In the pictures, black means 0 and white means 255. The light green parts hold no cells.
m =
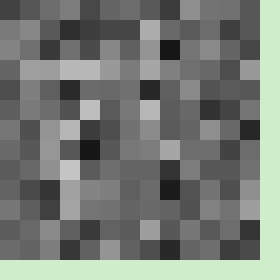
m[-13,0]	66
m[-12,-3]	108
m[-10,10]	104
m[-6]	[106, 88, 150, 87, 23, 88, 120, 124, 166, 110, 110, 67, 108]
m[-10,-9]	183
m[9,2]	54
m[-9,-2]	91
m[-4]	[99, 74, 54, 160, 132, 126, 95, 107, 28, 83, 115, 79, 143]
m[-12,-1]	88
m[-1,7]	78
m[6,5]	78
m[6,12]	39
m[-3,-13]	119
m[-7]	[118, 80, 147, 181, 60, 78, 114, 139, 90, 101, 142, 104, 39]
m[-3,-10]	163
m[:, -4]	[142, 90, 116, 111, 137, 104, 101, 110, 124, 83, 81, 119, 100]
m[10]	[119, 94, 64, 163, 116, 114, 100, 106, 99, 81, 129, 115, 158]
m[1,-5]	105
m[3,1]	159
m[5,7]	183
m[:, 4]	[72, 62, 75, 183, 107, 190, 60, 23, 91, 132, 116, 58, 97]
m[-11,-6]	147
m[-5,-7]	101
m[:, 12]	[88, 88, 71, 153, 87, 116, 39, 108, 113, 143, 158, 53, 74]
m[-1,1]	99
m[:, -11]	[108, 89, 57, 157, 95, 109, 147, 150, 144, 54, 64, 138, 125]
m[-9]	[78, 127, 95, 42, 107, 105, 112, 39, 95, 137, 83, 91, 87]
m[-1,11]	61
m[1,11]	63
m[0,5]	101
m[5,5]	90

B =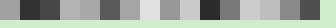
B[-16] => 162
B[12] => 204
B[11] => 121
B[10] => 43
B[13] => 189

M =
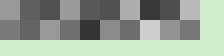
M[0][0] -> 152
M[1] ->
[121, 100, 152, 112, 51, 139, 108, 206, 147, 119]
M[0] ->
[152, 95, 80, 154, 88, 80, 173, 57, 79, 186]

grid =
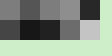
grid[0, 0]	125
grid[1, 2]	33
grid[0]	[125, 85, 125, 142, 40]
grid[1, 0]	69

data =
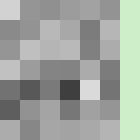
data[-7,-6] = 210
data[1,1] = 147
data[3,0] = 193
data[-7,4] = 162
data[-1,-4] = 166
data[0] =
[210, 149, 144, 156, 162, 147]
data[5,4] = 161
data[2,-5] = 191
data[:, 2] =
[144, 184, 181, 132, 122, 164, 166]
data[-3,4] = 218
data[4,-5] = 88
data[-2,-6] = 94
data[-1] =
[172, 135, 166, 163, 169, 180]

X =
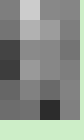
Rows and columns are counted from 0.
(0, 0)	126
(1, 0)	116
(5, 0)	109
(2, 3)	116
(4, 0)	102
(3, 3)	126

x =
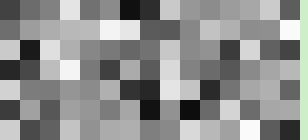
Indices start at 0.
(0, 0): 66
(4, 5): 176
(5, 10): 106
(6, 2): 97
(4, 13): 176
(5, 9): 13
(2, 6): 103
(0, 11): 156
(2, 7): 114
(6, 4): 146
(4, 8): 228
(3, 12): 138
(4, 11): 116
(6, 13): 92
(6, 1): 74
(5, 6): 166
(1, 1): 157
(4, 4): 139
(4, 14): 100
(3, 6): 171
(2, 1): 26
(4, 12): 167
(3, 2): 189
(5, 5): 124
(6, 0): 206
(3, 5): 64
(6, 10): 184
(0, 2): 129
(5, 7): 18
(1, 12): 141
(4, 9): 196
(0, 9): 151

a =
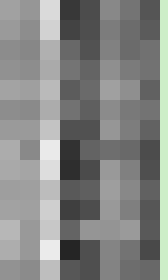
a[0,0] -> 161
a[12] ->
[173, 152, 235, 37, 79, 132, 115, 73]
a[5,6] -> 121
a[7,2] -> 234
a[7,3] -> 50
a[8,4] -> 75
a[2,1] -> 135
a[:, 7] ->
[85, 91, 113, 114, 97, 115, 98, 76, 79, 97, 86, 89, 73, 104]
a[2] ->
[140, 135, 176, 104, 82, 129, 107, 113]
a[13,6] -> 109
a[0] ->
[161, 150, 218, 56, 76, 136, 116, 85]
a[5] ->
[141, 138, 172, 114, 95, 139, 121, 115]
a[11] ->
[183, 153, 199, 100, 149, 148, 154, 89]
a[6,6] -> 125
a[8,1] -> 165
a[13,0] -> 146
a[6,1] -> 154
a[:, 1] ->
[150, 141, 135, 141, 159, 138, 154, 137, 165, 159, 160, 153, 152, 139]

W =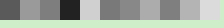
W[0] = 90
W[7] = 172
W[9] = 180
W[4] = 208

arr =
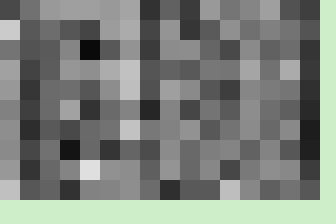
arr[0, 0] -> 73
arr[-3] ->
[138, 71, 113, 20, 104, 53, 101, 76, 139, 105, 126, 132, 98, 131, 87, 32]
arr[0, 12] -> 133
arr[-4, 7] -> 120
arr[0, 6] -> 164
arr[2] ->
[116, 83, 90, 133, 10, 88, 147, 59, 140, 141, 101, 73, 138, 97, 109, 53]
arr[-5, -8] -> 132
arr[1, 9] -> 54
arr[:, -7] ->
[59, 54, 141, 89, 138, 70, 146, 105, 104, 89]
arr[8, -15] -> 52
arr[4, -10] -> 190
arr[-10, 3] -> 159
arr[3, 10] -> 119
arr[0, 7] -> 50
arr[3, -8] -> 98
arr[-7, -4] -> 165
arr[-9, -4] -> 112
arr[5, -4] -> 141
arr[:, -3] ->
[159, 128, 97, 113, 123, 110, 105, 131, 142, 95]
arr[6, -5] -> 115
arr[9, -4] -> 135
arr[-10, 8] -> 97
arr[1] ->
[203, 88, 109, 86, 69, 156, 171, 69, 148, 54, 90, 144, 112, 128, 115, 84]
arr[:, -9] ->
[50, 69, 59, 85, 81, 38, 120, 76, 95, 108]
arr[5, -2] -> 95
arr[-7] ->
[161, 67, 92, 150, 143, 172, 193, 85, 98, 89, 119, 117, 165, 113, 171, 57]
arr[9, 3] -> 50

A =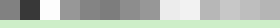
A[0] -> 129
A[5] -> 125
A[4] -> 132
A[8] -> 236
